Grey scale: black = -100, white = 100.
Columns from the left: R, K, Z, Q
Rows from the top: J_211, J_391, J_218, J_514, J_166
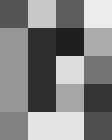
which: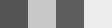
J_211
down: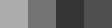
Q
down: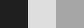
Z
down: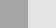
Z

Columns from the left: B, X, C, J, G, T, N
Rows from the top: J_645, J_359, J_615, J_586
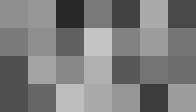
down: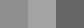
X
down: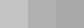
J
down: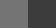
T
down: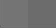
N
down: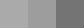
T

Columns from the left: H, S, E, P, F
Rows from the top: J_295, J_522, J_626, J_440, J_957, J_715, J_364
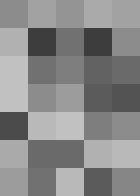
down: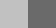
E
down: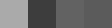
P
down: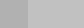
H

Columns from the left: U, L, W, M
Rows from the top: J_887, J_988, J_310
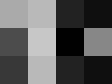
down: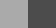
U
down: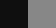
M
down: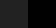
W

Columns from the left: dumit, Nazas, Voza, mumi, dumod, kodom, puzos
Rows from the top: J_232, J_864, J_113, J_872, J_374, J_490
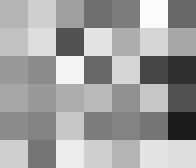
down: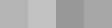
dumit
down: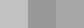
dumit
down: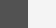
Voza
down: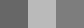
mumi
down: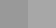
dumit

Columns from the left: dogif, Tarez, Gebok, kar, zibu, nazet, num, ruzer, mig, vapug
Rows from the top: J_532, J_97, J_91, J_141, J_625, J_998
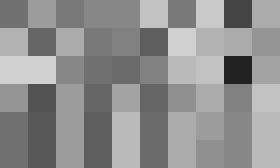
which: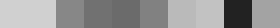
J_91
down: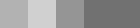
dogif

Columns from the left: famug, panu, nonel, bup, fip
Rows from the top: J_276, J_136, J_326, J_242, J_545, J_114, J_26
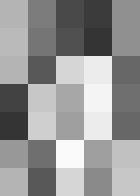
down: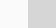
nonel
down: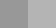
famug
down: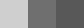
panu
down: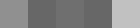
fip
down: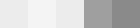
bup

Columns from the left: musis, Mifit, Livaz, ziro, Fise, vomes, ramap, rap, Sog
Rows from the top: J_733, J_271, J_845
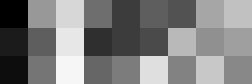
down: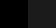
musis
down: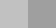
Sog

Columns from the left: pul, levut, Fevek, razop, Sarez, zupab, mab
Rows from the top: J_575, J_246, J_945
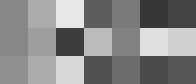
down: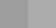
levut
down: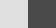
zupab
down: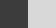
Fevek
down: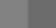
Sarez
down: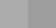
levut
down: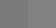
Sarez

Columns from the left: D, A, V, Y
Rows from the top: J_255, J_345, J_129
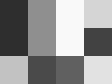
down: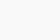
V

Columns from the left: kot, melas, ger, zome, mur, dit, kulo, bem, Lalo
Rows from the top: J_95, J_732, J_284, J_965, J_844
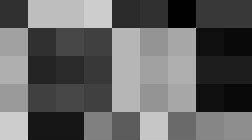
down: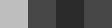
ger
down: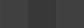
zome
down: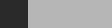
mur
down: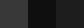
bem

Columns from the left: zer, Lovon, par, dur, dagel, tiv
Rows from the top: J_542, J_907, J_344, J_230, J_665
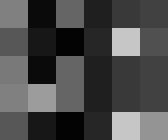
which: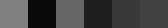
J_542
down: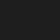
dur
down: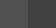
tiv
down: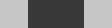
dagel
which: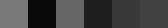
J_344
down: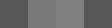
zer

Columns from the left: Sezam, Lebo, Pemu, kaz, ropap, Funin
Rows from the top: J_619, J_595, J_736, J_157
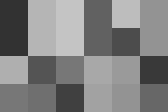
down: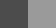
ropap
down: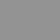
Funin
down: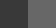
Funin
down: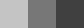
Pemu

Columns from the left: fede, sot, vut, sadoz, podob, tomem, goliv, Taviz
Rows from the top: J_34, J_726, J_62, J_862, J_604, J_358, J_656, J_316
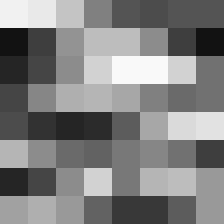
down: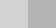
sadoz
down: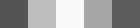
podob
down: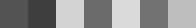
goliv
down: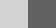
sadoz

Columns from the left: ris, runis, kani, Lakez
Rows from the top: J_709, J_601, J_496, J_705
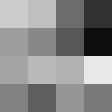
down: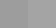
ris
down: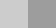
ris

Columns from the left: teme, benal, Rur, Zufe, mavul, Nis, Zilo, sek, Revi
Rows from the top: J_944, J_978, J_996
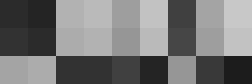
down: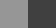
mavul
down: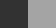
teme
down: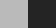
Nis

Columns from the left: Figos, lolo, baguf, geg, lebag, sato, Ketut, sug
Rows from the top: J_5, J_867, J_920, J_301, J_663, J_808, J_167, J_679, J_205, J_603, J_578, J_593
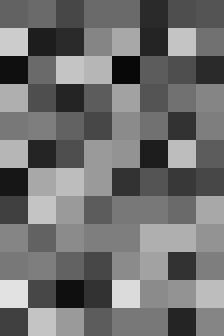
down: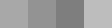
sug
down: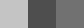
Ketut
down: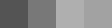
sato

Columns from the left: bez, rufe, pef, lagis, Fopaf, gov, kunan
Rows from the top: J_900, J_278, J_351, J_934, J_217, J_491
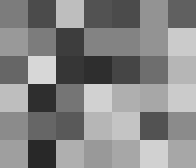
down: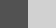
gov
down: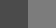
rufe
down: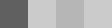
kunan
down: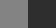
lagis

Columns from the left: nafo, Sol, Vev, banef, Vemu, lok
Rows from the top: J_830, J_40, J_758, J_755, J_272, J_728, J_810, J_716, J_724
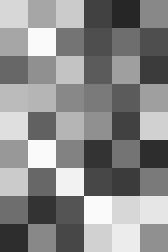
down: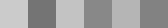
Vev
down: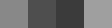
lok
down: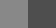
lok
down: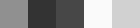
banef
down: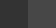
banef
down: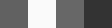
Sol

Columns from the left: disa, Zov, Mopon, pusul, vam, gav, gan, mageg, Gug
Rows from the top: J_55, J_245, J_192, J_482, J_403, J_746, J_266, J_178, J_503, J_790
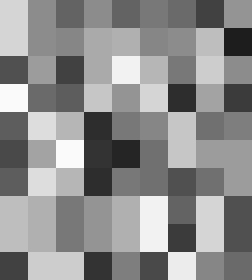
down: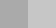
pusul
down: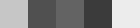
gan
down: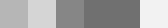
gav
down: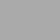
pusul

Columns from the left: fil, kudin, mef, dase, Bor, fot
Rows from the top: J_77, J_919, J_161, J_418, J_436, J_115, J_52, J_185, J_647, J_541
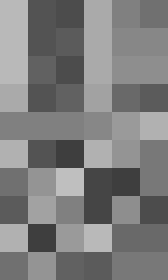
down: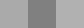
fil
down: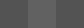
kudin

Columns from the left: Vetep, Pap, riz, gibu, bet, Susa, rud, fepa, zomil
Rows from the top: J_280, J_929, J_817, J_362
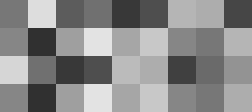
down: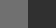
Pap
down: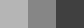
rud
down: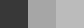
bet
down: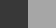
bet
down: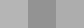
zomil
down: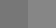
Vetep

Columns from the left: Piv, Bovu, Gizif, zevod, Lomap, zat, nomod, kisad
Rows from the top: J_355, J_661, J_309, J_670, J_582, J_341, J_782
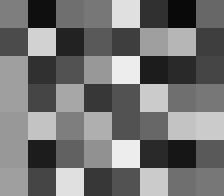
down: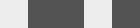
Lomap
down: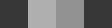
zevod
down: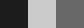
zat
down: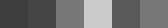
kisad

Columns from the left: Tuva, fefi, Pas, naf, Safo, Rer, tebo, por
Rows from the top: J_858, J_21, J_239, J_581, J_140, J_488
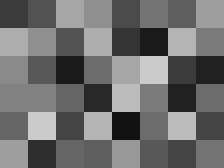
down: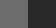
naf
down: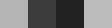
tebo
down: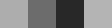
naf

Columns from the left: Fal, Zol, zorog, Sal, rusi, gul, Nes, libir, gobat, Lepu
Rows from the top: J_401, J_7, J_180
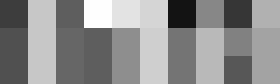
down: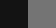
Nes
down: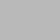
libir
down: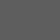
Sal
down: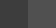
Fal
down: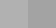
Lepu
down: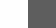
Sal

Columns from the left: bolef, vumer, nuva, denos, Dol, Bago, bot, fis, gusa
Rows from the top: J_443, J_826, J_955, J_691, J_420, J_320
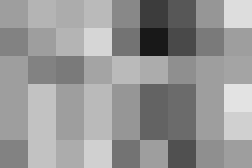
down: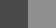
bot
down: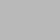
denos
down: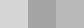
denos

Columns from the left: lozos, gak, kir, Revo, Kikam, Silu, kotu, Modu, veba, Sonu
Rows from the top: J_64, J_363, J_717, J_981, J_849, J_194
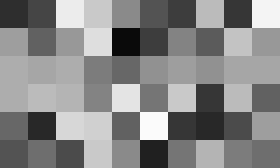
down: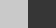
kotu
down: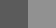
Modu
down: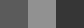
Modu
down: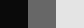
Kikam
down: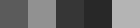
Modu

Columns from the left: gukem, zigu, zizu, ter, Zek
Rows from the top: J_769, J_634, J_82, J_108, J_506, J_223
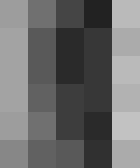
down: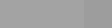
gukem
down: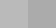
Zek
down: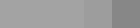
gukem

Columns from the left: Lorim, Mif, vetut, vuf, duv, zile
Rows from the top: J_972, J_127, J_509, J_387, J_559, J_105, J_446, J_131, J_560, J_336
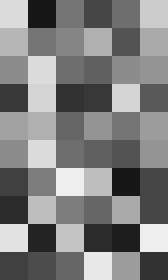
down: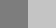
vetut
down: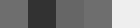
vetut
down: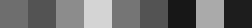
duv
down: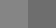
vetut
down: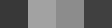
Lorim
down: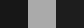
duv

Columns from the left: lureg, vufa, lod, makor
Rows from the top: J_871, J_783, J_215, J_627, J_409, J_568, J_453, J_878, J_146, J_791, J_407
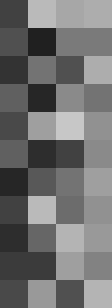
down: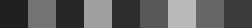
vufa
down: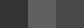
lureg
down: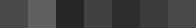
lureg
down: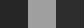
vufa
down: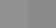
makor

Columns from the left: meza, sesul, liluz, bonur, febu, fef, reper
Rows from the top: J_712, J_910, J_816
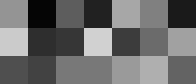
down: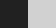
bonur
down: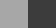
febu

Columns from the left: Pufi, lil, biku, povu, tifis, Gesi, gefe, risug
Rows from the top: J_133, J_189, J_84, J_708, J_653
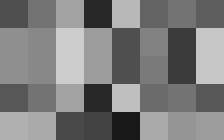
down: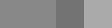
lil
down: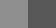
Pufi
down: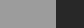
povu

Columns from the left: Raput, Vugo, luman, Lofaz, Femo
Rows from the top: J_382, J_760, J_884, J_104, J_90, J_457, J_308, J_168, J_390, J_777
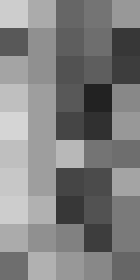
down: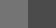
Lofaz
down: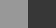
Femo
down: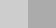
Raput

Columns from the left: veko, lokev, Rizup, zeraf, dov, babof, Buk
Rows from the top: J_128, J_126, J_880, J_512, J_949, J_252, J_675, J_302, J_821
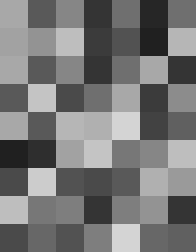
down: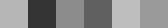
Buk
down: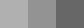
babof
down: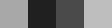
veko
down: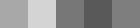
dov
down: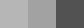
Rizup
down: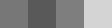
dov
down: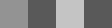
lokev

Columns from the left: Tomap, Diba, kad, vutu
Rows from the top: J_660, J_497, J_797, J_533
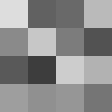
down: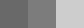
kad
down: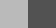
vutu
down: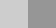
kad

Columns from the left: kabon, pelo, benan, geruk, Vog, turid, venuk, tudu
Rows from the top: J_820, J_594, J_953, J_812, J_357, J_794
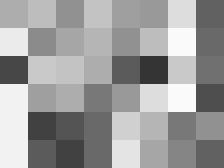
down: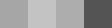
benan
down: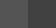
benan
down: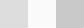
venuk
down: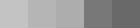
geruk
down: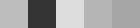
turid

